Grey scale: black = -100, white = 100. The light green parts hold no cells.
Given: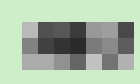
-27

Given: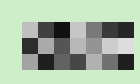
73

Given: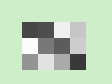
61

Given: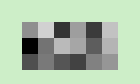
41

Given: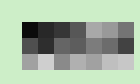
-48

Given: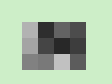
-52

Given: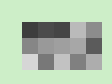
-29

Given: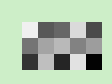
23

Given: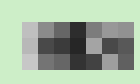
-31

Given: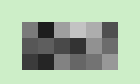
-15
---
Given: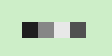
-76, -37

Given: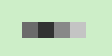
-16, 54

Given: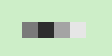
-4, 80

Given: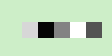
69, -35

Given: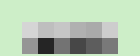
67, -5

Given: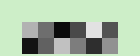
40, 14
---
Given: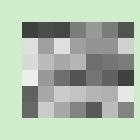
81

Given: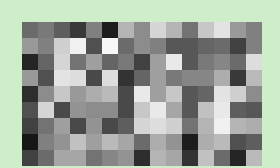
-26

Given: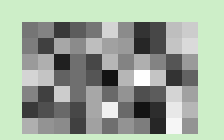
43

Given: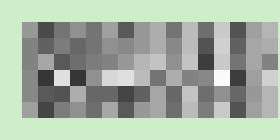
42

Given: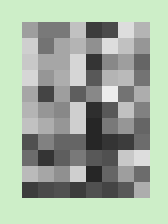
-15

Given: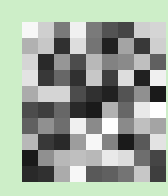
-46

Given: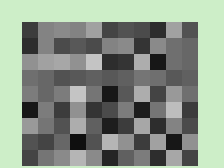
14

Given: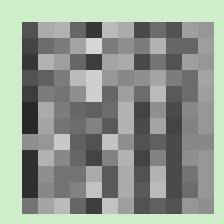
18
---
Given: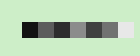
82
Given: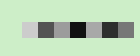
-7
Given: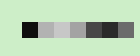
-16
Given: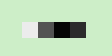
-66
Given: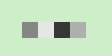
37
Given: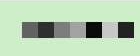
-73
